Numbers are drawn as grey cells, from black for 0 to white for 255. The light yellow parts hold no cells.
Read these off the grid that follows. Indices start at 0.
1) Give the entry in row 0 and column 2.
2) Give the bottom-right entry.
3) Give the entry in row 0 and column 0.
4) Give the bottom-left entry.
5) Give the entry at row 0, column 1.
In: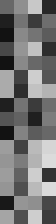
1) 200
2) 59
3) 104
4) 165
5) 143

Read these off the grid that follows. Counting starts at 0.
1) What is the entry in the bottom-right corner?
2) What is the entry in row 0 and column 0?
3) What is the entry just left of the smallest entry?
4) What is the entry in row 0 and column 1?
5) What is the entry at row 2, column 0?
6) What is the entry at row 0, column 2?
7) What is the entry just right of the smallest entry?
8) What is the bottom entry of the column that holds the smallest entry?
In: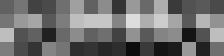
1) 111
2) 97
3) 46
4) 117
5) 190
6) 66
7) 58
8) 12

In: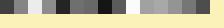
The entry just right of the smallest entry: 91
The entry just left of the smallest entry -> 104

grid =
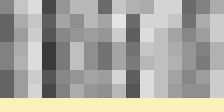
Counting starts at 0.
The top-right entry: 171
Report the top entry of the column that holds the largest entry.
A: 197
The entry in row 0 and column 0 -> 135
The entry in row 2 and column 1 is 157
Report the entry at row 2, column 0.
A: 100
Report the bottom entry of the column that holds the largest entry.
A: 183
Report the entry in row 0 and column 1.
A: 197
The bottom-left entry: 100
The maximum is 228
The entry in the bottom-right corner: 204
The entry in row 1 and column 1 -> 171
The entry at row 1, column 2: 197
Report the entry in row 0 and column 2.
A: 220

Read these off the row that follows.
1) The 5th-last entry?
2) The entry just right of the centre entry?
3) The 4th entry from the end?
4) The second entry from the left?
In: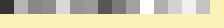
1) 253
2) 122
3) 175
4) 181

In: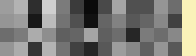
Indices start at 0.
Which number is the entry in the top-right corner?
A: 109
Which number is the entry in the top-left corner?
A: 157
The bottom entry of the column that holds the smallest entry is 38
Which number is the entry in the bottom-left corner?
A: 149
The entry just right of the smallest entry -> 73
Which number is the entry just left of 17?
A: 80
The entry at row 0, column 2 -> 46
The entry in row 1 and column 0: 149
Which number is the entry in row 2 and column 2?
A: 172
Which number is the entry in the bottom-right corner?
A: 88
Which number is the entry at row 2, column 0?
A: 109
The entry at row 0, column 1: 179
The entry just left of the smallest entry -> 59
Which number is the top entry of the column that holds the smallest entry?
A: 10
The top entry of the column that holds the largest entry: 207
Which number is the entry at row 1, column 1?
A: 157

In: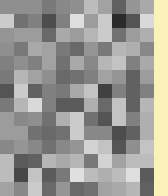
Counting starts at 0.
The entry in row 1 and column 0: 203
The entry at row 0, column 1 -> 143
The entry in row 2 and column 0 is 149
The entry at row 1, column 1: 113
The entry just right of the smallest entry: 84
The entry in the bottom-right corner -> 97
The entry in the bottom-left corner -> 162
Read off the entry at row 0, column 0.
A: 143
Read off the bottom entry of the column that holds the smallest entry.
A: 169
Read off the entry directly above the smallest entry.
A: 97
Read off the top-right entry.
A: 169
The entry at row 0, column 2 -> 143
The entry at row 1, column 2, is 128
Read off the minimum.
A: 43

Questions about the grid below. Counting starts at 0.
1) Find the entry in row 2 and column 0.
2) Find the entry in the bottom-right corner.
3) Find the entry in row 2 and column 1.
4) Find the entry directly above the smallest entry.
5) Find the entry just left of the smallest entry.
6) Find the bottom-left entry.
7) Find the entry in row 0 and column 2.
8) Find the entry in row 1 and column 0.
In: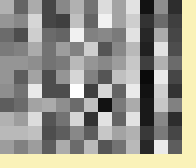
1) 107
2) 93
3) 77
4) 63
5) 206
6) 157
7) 171
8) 149

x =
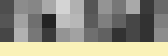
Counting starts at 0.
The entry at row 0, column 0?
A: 78
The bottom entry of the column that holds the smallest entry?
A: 58
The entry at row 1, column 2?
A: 111
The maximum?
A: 212
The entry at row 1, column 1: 162
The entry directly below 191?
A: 148
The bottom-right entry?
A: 140
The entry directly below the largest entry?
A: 191
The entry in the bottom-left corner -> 70
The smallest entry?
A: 35
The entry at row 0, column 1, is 140
